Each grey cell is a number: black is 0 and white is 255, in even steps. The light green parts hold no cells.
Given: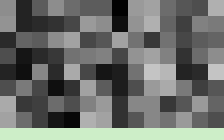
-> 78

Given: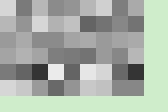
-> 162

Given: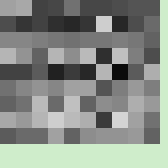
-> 98

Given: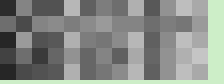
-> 38

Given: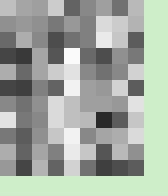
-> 120
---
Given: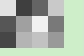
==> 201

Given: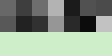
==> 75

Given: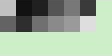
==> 58

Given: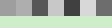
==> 109

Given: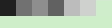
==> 208

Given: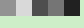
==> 33

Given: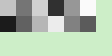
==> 250

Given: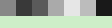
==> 25

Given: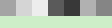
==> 133

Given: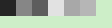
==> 182
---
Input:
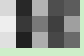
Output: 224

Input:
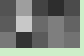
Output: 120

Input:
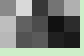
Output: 184

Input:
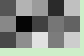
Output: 72

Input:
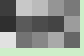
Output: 225

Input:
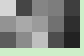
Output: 92

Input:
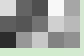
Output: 44
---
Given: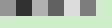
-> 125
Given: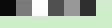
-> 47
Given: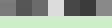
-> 137
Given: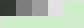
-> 225
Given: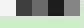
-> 132
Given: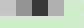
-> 176
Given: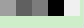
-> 240
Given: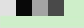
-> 73
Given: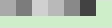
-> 66
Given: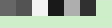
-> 48
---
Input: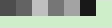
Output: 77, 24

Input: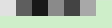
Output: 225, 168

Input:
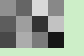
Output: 144, 22

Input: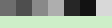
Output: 109, 216

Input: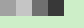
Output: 161, 56

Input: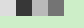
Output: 221, 116
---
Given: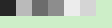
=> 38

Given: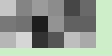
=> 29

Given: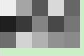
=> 31

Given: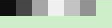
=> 15

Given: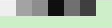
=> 15

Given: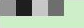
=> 30

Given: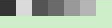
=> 52
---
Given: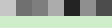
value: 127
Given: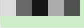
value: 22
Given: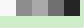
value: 169
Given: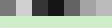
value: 54
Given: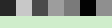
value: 74
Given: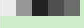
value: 34
